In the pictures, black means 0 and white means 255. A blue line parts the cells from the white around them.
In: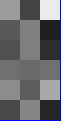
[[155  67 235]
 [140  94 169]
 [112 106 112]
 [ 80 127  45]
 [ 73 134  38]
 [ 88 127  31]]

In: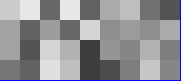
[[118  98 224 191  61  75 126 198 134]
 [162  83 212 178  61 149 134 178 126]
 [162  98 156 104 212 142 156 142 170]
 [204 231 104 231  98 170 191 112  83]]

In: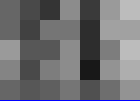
[[132  73 125 140  24 147 174]
 [102  65 117 117  45 161 161]
 [102  87  95 117  80 110 147]
 [154  87  87 140  45 125 188]
 [102  73  52 140  58 154 188]]

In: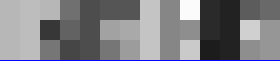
[[183 189 183 112  77  85  85 196 134 251  42  34  92 105]
 [183 189 118  70  77 118 156 196 134 202  28  34 142 150]
 [183 189  55  98  77 162 169 196 134 142  42  34 208 150]]

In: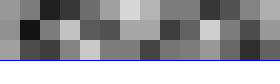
[[145  20 125 194  90  82 166 166  62  98 207 125  76 152]
 [160  76  62 131 201 125 125  68 117 125 152 104  47  98]
 [152 125  32  55 110 160 215 180 125 125  55  82 131 174]]

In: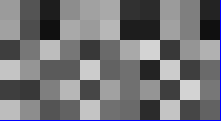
[[ 62 119 189 119  56 106 169 211  56 149 177]
 [ 62  56 127 183  70 161 112 149  62 211 119]
 [196 149  90  90 204  98 112  35 204  62 106]
 [189 141  84  98 196 112 106  43 196  70  98]
 [155  84  29 141 161 169  49  43 155 127  35]
 [161  77  16 169 155 183  29  29 161 127  16]]

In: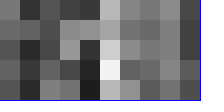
[[ 84  43 127 114  29 184 145  91 114  78]
 [ 98  57  98  72  37 242  98 106 133  91]
 [120  51  84  65  57 184 133 120 139  72]
 [106  98  78 139 145 165 114 106 127  65]
 [ 84  43  72 151  51 206 139 120 127  65]]

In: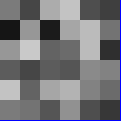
[[123  70 172 195  78  63]
 [195  99 166 179 130 107]
 [151 201  99 107 187  47]
 [ 92  70  92  85 138 130]
 [123 115  85 145  78  55]
 [ 21 151  27 166 187 115]]
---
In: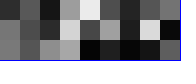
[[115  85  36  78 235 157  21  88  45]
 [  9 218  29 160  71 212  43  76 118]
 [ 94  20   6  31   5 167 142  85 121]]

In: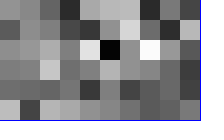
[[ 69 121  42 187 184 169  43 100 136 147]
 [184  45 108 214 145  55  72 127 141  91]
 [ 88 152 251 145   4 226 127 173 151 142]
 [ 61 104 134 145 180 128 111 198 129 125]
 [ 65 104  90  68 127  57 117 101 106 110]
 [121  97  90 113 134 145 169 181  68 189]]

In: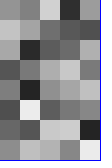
[[156  47 209 129 148]
 [ 80  88 111 164 195]
 [176 107  92  42 168]
 [122 200 174 121  85]
 [192 166 144  36 126]
 [135 120  93 236  79]
 [ 36 205 201  85 103]
 [235 135 179 191 141]]

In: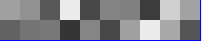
[[162 208  60 128 132  72 236  88 146 160]
 [ 85 168 235 160  72 133  53 120 116  98]]

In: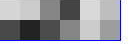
[[190 217  68 134 203 214]
 [157 204 133  76  35  73]]

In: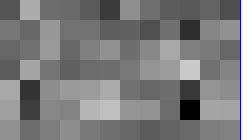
[[ 78  99  89  92 111 143  58  90 106 108 172  84]
 [145 134  46 112  81  97  94 114 114 151 103 118]
 [102 122 128 168 136 110 145 128 103 153 113 102]
 [131 113 201 156 149 121 110 108  96 116 164  92]
 [141 148  56 110 102 113 171 156 154 142  52 169]
 [163 164   1 108 146 149 191 181 131 135  62 159]
 [129 126 106 100  92 103 112 121 142 126 109 145]]
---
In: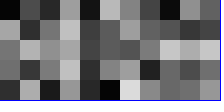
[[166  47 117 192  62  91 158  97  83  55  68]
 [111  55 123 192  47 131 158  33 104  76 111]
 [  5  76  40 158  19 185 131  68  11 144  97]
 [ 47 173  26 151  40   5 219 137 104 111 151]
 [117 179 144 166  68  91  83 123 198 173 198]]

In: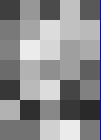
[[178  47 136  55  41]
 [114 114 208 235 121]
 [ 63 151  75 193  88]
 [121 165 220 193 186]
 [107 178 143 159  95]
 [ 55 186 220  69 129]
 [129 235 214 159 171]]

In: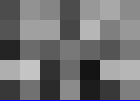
[[ 36 107  92 120 100  84 120]
 [ 56 113  42 139  28  56 127]
 [ 76 146 133  76 152 168 139]
 [ 84 160 160  70 182 127 152]
 [175 196  49 107  20 175 182]]

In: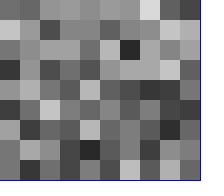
[[118  55 111  70 125  77 189  90 176 103]
 [161  62 103  90 183 103 125  90  47 103]
 [111 103 148 154 141 154 148 217  96  70]
 [ 62 111 196 125 103 133  90 125  70  62]
 [118 141 161 161 111 183  41 168 133 161]
 [ 55 148  77 111  83 148 168 168 196  96]
 [196 154  77 133 133  96 133 141 196 176]
 [118 168 141  70  41  90 125  62 141 125]
 [148 176 118  90 183  96  77  55  62 118]]

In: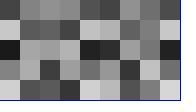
[[208  82  90  54 208 186  82 125 214]
 [200  90  97  68 193 179  97 125 200]
 [ 68 131 145 137  82  68 145 111  76]
 [ 26 166 158 179  34  46 158 118  34]
 [131 173  62 158 111 151  54 193 111]]

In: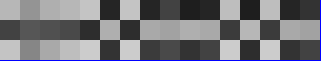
[[ 66  86  80  73  45 175  45 169 162 175 169  59 183  59 169 162]
 [196 134 169 190 204  51 204  59  73  51  66 204  45 204  51  66]
 [183 148 175 183 196  37 196  37  66  30  37 190  30 190  37  51]]

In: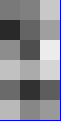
[[106  49  93]
 [141  78 236]
 [ 41 100 159]
 [121 128 200]
 [185 135 153]
 [193 171 213]]

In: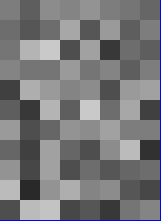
[[187  41 147 174 132 140  86  71]
 [ 94  56 180  94 201 109 167  64]
 [102  64 161 102  78 140 187  49]
 [147  71 161  78 109  86 102 109]
 [154  78 102 147 140 161 125 125]
 [109  86 109 167  86 154  94 125]
 [125  94 140 132 147 125 117 102]
 [132 117 117 154 117 132  94 125]
 [ 64 174 154 132 140  78 154 161]
 [117 180 201  78 161  56 109  94]
 [ 78 187 195  71  86  56 117 132]]
